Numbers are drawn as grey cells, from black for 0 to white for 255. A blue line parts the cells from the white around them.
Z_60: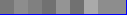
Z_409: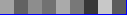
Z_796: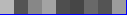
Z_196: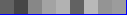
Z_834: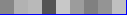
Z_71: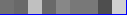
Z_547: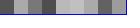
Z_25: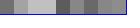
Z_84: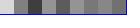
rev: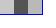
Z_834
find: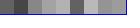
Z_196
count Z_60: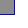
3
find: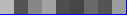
Z_796

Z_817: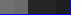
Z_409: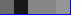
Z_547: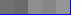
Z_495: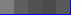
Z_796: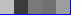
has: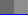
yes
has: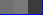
no
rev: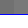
Z_796
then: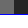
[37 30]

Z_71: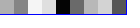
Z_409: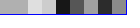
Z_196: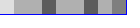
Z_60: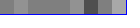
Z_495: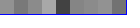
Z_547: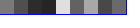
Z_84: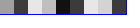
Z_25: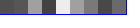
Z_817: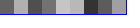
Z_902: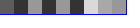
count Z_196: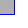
5
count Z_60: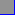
2
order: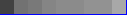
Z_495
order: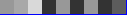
Z_902
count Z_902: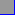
3
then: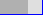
[205  23]
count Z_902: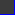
0

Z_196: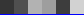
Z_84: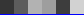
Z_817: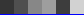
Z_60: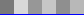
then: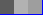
[ 61 210]
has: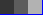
yes
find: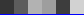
Z_84

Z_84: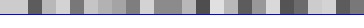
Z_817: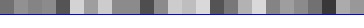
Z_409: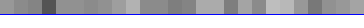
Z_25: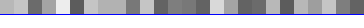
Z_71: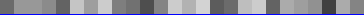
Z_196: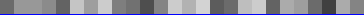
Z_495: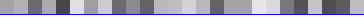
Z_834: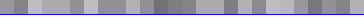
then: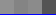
[211 158]
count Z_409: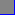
2
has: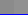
yes
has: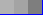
yes
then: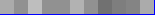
[171 126]

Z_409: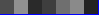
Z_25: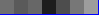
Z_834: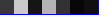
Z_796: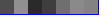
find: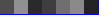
Z_409
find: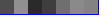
Z_796
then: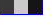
[180  50]

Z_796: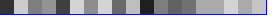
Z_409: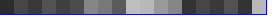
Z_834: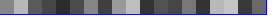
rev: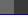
Z_834
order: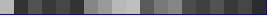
Z_409
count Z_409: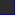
1
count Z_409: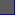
1
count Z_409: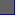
0
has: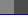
no

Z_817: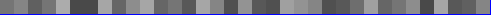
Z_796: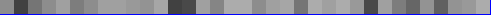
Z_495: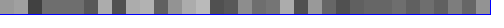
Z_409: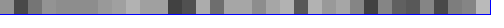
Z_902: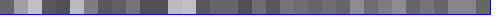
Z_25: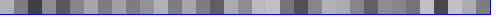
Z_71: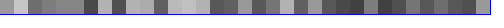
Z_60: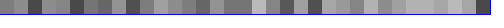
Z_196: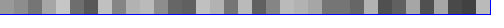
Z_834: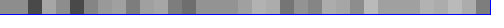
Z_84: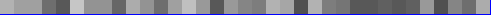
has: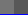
yes
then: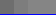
[ 73 178]

